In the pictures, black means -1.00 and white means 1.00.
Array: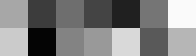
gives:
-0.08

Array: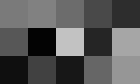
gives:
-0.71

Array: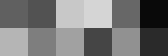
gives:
-0.19

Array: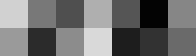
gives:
-0.98

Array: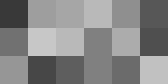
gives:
0.35

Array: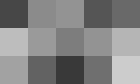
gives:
0.15

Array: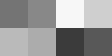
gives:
0.94

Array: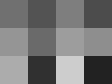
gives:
0.23
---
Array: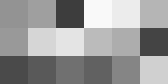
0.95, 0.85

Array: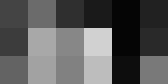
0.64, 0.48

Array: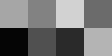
0.65, 0.41

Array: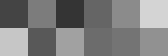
0.66, 0.55

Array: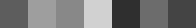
0.64, 0.24

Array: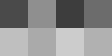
0.60, 0.50
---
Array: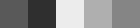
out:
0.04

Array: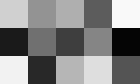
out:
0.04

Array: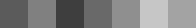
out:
0.00

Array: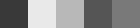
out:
-0.05

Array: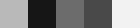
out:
-0.15

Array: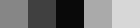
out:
0.05

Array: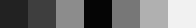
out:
-0.07

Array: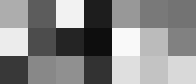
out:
0.07

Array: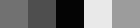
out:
-0.11
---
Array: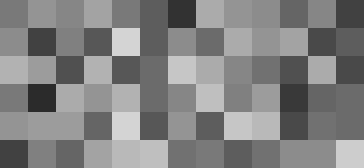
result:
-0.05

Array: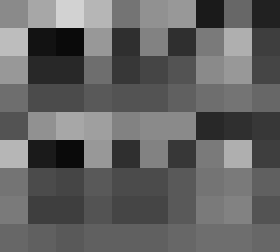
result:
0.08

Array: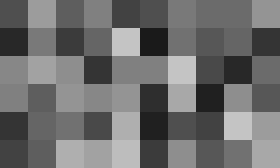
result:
-0.38

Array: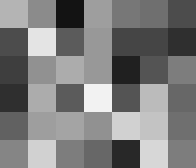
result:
0.41

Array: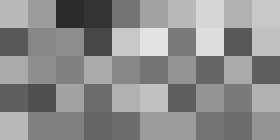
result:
0.45
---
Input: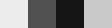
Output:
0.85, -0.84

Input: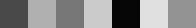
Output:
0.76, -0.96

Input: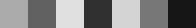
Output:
0.76, -0.83

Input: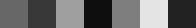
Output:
0.79, -0.89

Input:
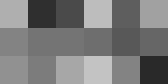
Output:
0.53, -0.68

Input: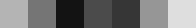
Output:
0.74, -0.85

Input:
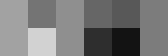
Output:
0.65, -0.85

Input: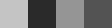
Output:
0.54, -0.67
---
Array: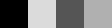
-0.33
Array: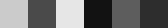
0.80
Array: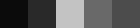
0.53
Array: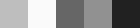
-0.20
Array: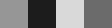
0.70
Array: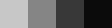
-0.56
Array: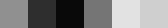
-0.93
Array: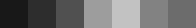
-0.37
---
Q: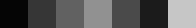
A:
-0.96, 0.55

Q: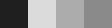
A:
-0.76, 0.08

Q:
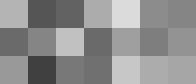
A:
0.41, 0.30

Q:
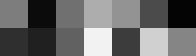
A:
-0.02, 0.04

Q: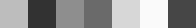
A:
0.48, -0.45

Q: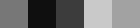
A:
-0.07, 0.27

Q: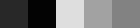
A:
-0.69, 0.02

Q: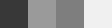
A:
-0.56, 0.88
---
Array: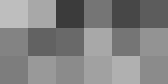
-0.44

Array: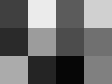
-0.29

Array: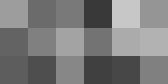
0.56

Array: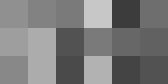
-0.53

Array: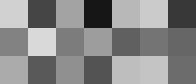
0.59

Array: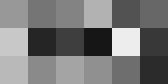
-0.36

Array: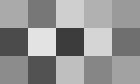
0.39

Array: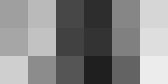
0.05

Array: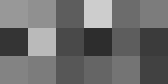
-0.15
